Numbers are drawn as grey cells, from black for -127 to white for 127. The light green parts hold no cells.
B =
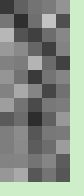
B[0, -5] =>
-71
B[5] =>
[21, -13, -69, -11, 5]
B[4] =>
[1, -3, 52, -20, -62]
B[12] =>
[23, 41, -40, -11, -41]
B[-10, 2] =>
-25
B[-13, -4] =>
-30
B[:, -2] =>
[-4, 67, -18, -63, -20, -11, -57, -7, -31, -7, -18, 5, -11]
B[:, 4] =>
[19, -48, 7, 3, -62, 5, -14, -3, 24, -5, 28, -35, -41]
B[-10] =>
[25, 10, -25, -63, 3]
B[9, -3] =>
-41
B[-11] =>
[55, -44, -63, -18, 7]
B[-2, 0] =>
3
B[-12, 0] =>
-9
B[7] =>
[30, -12, -53, -7, -3]

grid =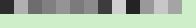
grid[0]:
-82
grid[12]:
36
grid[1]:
48
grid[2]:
-18

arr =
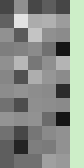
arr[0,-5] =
-57
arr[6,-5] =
12
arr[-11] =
[-30, 99, 44, 48, 28]
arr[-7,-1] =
11
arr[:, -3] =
[-56, 44, 68, 11, -8, 46, 13, 15, 18, -9, -1, -15]
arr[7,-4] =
-50
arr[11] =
[-33, -15, -15, 32, 25]
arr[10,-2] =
-4
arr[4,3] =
15
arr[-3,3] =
10
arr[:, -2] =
[-34, 48, 16, -15, 15, 22, 10, 13, -20, 10, -4, 32]
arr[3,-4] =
2
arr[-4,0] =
20
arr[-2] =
[-33, -91, -1, -4, 17]
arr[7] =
[-14, -50, 15, 13, 10]

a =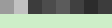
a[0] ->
27
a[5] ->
-63
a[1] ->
65

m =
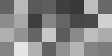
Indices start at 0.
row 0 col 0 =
-28
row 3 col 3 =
-28
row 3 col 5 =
52
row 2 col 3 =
72
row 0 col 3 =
-33
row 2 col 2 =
-26
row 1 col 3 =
5
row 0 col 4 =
-64
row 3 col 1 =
100
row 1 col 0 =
12

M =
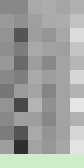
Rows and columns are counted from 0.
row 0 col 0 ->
8
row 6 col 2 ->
35
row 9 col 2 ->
41
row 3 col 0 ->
14
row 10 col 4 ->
38
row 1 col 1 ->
16
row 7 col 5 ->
101
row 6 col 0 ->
-8
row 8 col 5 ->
49
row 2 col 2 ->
30
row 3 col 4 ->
31
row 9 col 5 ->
85
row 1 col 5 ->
65
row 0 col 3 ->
44
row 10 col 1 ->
-80
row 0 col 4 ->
37
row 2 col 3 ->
21
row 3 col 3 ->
33
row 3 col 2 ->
41
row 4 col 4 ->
36

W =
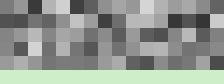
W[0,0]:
-3
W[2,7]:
11
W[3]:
[6, -39, 83, -15, 51, -10, -41, 22, -14, 17, 48, 52, 13, -12, -7, 9]
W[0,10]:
85
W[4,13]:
-7
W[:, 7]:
[16, -63, 11, 22, 26]
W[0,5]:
-63
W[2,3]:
6
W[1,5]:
66
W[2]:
[4, 23, 56, 6, 38, 29, -14, 11, -35, 26, -34, -47, 6, 57, -36, 1]
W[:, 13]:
[40, -44, 57, -12, -7]
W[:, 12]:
[28, -72, 6, 13, -17]
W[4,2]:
21
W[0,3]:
52
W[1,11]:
34
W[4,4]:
-4
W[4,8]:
43
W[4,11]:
11
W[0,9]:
23
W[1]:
[-45, -49, -11, -28, 16, 66, 29, -63, -17, 56, 57, 34, -72, -44, -74, 75]

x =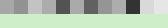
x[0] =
39
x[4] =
-44
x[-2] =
89

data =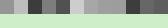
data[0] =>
21
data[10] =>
-24
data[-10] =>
-67
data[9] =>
-66

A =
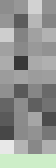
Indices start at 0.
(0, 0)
13
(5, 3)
30
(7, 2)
-32
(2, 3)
50
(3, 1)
9
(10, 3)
46
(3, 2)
25
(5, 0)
28
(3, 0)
33
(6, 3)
-22
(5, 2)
28
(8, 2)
38
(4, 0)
44
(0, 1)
23
